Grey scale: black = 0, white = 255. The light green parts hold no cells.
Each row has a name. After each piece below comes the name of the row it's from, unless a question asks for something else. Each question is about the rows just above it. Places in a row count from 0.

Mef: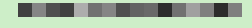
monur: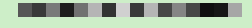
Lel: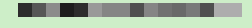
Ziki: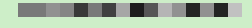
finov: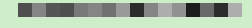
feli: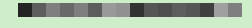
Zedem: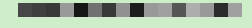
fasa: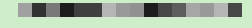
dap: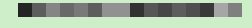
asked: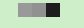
fasa
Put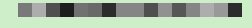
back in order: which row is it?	finov
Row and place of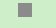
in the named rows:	Lel, 2
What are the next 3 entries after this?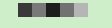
[ 50 208  57]

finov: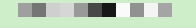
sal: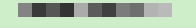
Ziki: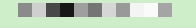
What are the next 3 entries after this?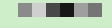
[214 153 244]
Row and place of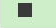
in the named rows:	sal, 1
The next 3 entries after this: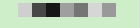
[244 250 165]
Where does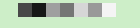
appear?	Ziki
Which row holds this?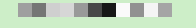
finov
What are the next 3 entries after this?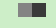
[ 86  51 171]
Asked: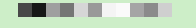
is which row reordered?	Ziki

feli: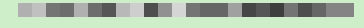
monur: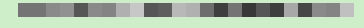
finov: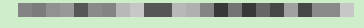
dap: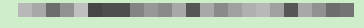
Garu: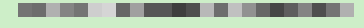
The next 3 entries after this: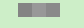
[168  86 168]
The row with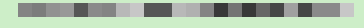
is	finov
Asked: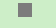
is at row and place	finov, 1
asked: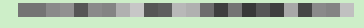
monur
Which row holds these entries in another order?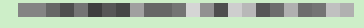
feli

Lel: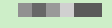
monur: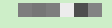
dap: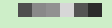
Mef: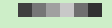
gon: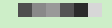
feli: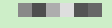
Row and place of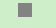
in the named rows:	monur, 5
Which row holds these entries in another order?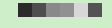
dap
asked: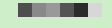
gon
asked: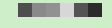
dap
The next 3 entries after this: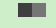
[160 200 111]
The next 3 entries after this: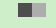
[222  84 103]

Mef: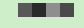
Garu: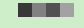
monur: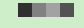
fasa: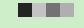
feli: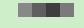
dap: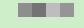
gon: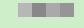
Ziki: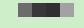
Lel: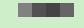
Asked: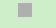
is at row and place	fasa, 3
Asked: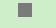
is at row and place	feli, 3
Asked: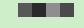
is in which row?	Mef
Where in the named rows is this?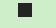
fasa, 0
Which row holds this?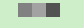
monur
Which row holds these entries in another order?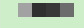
Ziki

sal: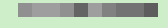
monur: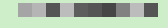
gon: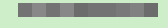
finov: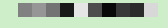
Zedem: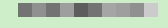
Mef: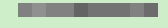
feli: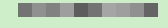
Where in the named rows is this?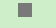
gon, 7
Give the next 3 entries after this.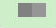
[115  24 229]
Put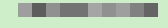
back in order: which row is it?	feli
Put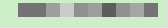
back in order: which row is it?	Zedem
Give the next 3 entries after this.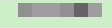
[129 115 115]

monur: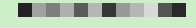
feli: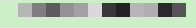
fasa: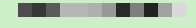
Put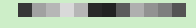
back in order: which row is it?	feli
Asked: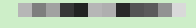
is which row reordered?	feli
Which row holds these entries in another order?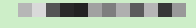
monur
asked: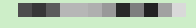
fasa
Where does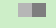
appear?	feli
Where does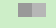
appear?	monur

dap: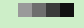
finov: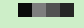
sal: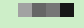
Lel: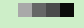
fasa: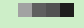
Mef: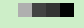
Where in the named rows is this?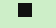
dap, 3
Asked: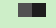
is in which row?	fasa

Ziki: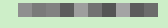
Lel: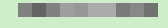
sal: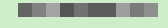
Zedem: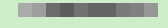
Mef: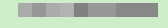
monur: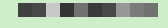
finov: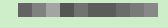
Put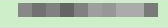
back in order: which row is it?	Lel
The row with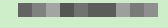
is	sal
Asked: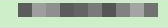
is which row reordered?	sal
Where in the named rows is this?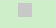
monur, 2
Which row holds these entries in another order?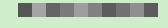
sal
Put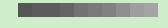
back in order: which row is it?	sal
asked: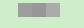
Lel

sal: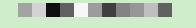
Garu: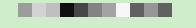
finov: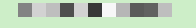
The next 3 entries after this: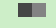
[163 247  97]
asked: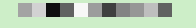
sal
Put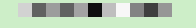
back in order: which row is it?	sal
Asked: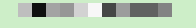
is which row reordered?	Garu
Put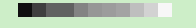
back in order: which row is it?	sal
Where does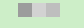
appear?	Garu

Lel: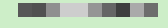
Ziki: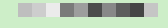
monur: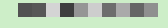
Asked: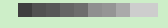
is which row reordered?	Lel
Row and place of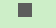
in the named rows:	Ziki, 7
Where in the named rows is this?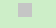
Ziki, 9
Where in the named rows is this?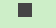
Ziki, 8
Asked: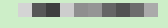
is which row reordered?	monur

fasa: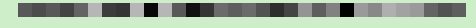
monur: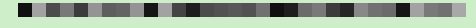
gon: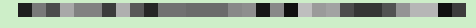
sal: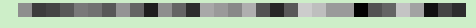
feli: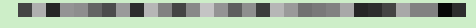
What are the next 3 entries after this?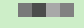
[129  60 175]
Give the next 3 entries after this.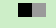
[136 175 162]

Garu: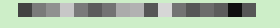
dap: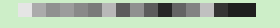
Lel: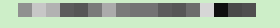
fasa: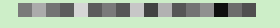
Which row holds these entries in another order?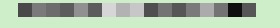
Lel
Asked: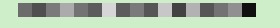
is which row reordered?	fasa
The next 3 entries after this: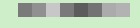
[ 86 214 115]

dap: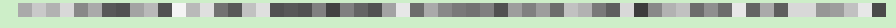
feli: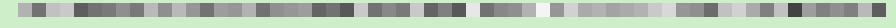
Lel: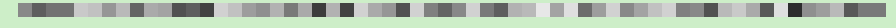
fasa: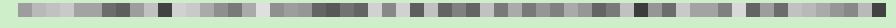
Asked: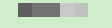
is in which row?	Lel
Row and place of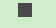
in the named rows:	dap, 61
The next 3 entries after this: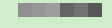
[201 114 136]
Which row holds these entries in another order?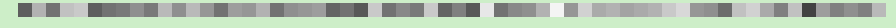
feli

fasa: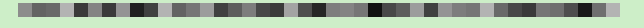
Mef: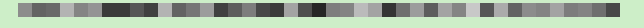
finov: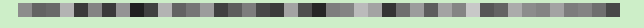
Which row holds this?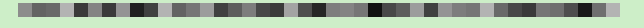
fasa
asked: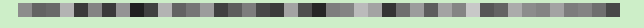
finov
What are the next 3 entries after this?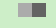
[140 132 163]

